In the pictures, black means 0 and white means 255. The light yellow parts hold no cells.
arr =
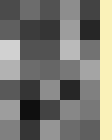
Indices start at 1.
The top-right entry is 67
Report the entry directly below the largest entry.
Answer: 178
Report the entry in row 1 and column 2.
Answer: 108
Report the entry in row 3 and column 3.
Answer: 82
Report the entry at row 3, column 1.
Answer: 209
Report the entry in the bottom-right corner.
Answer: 95
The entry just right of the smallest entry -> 67
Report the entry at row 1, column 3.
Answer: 82
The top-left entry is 75
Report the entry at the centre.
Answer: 102

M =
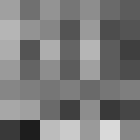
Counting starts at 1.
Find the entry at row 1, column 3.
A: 147
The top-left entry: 160
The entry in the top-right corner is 92
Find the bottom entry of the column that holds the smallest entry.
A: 29
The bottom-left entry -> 57
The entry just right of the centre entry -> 160
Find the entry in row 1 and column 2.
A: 112
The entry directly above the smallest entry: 160
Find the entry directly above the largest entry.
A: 57
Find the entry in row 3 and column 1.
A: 173
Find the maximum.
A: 217
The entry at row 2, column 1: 181
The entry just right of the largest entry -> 134

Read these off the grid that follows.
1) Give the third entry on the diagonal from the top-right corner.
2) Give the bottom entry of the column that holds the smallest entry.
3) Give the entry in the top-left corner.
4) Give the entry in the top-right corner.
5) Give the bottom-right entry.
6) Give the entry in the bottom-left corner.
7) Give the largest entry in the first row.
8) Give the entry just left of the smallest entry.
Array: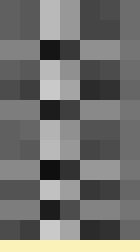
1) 144
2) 201
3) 96
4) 109
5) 102
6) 76
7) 185
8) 137

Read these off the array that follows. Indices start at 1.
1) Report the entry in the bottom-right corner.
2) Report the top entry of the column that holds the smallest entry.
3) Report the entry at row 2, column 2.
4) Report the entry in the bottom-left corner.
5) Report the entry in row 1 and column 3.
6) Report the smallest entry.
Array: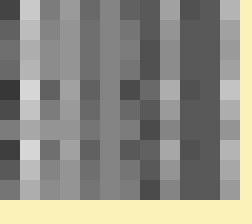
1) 154
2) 68
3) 188
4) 117
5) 124
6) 55

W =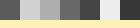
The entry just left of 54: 237
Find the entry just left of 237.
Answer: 69
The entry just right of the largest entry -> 54

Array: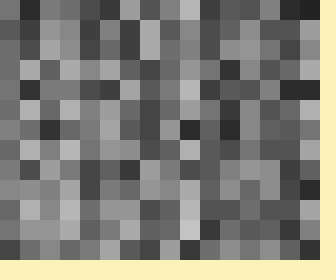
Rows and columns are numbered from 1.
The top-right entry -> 35
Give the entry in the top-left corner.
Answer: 116
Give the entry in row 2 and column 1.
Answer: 89
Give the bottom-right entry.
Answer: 51
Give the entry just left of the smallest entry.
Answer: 43
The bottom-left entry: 69
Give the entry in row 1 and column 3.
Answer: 122
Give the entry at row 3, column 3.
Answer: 164
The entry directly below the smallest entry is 157
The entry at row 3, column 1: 110
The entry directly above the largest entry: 182
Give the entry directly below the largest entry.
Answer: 57
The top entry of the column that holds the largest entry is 182
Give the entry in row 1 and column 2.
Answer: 43
